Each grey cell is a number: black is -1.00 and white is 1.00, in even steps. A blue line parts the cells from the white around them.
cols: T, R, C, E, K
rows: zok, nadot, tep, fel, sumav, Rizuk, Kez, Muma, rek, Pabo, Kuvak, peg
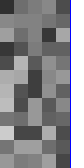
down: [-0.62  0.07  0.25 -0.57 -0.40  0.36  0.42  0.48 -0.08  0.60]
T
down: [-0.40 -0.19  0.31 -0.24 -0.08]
K
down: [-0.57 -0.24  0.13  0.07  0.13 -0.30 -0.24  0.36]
E
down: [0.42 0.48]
T
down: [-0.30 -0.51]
C
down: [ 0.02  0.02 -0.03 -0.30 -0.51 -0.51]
C
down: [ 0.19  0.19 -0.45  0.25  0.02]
C

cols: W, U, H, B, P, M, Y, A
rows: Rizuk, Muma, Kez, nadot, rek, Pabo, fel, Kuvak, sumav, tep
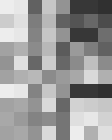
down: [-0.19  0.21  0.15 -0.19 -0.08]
P
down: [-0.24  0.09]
A
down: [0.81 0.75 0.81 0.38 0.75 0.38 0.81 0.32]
U
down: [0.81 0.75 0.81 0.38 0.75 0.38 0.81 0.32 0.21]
U

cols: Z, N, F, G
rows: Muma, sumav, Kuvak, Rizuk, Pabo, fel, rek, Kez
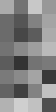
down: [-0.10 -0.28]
Z
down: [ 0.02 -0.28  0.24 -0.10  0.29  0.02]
F
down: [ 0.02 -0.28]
F
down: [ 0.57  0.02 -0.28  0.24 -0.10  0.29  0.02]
F
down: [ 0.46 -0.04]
G

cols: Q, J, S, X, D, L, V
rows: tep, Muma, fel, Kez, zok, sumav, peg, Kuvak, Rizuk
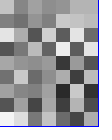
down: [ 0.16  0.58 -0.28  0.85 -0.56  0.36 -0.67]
D
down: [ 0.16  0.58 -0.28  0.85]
D
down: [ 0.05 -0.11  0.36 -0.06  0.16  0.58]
J
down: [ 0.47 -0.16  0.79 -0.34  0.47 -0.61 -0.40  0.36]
V
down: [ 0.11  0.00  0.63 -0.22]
X
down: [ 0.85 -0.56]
D
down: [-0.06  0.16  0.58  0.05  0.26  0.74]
J

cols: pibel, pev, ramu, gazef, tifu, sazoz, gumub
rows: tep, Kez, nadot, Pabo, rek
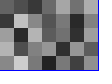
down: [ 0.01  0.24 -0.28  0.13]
gumub
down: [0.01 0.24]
gumub
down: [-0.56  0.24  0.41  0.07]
pibel
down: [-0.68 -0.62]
sazoz
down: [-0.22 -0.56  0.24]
pibel
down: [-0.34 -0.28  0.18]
gazef

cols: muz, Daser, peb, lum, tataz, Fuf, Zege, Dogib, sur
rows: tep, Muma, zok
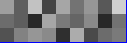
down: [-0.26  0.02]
Daser
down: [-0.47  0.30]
lum
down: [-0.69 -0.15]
Dogib

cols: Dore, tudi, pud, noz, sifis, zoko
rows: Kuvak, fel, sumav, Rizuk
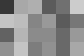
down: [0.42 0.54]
tudi
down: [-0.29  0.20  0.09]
noz

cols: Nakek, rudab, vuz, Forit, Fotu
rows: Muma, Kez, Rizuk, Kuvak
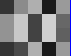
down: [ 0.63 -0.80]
Forit
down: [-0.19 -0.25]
Fotu
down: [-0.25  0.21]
Fotu
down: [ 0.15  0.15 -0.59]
Nakek
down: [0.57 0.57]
rudab
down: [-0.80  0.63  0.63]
Forit
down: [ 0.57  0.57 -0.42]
rudab

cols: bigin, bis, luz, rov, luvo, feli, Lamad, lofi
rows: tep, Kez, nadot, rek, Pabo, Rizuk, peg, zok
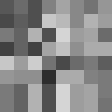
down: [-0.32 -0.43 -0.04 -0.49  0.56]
bigin
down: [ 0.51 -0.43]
luvo

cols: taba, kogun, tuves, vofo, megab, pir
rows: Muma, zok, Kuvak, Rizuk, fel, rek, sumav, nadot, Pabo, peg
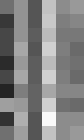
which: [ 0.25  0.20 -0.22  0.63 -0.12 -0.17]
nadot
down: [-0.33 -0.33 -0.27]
tuves
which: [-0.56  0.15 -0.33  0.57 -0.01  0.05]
zok
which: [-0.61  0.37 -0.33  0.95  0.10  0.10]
Pabo
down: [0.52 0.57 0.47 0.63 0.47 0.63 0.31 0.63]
vofo

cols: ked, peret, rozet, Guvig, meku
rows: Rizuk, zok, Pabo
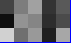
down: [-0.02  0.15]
peret
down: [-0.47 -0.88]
ked
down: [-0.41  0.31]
meku
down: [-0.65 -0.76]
Guvig
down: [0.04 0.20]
rozet

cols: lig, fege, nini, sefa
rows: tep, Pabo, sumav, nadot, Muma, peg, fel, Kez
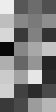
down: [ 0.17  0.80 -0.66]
nini
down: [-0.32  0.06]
fege
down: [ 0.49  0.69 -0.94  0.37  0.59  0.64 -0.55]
lig

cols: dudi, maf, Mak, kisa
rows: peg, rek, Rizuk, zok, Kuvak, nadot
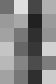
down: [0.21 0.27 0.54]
dudi
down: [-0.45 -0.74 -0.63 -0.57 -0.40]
Mak
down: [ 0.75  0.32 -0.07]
maf
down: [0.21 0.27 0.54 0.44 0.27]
dudi
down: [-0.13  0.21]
dudi

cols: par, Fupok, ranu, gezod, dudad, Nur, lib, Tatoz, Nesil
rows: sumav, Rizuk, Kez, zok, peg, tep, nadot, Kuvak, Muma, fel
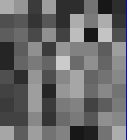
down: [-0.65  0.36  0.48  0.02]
Nur
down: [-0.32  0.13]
gezod
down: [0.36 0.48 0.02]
Nur
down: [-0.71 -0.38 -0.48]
par

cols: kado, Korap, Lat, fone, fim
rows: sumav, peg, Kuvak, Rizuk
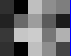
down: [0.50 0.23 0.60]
Lat
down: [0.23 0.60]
Lat
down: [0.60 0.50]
Lat

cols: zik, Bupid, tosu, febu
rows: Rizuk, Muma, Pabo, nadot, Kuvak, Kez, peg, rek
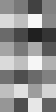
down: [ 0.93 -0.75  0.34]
tosu
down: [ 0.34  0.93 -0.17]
tosu

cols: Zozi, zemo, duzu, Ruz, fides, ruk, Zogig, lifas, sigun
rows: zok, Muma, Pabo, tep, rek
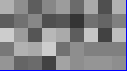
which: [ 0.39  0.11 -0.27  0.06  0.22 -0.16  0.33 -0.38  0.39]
zok
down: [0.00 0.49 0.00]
sigun
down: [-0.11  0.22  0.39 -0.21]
zemo
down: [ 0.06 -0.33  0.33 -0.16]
duzu
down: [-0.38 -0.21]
lifas
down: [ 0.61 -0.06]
Zozi
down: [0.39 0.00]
sigun

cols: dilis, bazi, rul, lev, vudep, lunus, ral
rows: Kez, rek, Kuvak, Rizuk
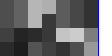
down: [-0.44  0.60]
lunus
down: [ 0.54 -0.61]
vudep
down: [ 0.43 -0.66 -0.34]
rul
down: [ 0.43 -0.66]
rul

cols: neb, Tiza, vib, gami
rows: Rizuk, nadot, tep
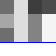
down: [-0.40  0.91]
gami
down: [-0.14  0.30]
neb
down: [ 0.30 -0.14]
neb

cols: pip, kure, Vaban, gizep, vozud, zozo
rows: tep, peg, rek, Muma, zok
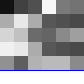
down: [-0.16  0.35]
Vaban
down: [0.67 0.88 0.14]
pip
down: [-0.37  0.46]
vozud
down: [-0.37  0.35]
Vaban
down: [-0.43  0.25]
zozo

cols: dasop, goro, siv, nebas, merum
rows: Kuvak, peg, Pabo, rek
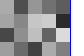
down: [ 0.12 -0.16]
goro
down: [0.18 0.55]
siv
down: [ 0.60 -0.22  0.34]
nebas
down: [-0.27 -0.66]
merum

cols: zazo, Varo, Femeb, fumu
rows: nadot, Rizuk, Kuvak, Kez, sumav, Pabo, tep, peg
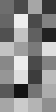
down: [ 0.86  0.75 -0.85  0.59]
Varo
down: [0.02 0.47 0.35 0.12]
fumu
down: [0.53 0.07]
zazo

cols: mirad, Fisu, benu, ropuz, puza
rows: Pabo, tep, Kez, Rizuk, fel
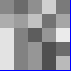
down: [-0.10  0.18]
ropuz
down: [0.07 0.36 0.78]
mirad
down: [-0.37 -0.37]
ropuz

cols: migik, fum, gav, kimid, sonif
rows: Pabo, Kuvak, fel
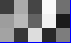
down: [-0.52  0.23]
migik
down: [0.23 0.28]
migik
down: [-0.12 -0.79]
sonif
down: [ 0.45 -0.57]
fum
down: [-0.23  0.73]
gav

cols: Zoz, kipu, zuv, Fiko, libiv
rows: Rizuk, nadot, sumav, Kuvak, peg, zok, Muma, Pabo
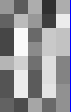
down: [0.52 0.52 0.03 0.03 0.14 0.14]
libiv
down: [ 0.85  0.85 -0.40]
kipu
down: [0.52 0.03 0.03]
libiv
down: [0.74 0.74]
Fiko
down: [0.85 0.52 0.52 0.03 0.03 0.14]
libiv

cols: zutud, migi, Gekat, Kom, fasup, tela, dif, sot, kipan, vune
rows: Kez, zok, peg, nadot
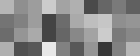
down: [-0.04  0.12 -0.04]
kipan
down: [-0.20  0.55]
sot
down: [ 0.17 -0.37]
migi
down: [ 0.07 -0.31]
tela
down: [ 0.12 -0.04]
kipan

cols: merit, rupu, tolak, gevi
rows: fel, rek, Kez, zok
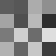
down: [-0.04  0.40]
merit
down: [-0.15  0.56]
tolak
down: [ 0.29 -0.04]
merit
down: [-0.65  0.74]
gevi
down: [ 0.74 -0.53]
gevi
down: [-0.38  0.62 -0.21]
rupu

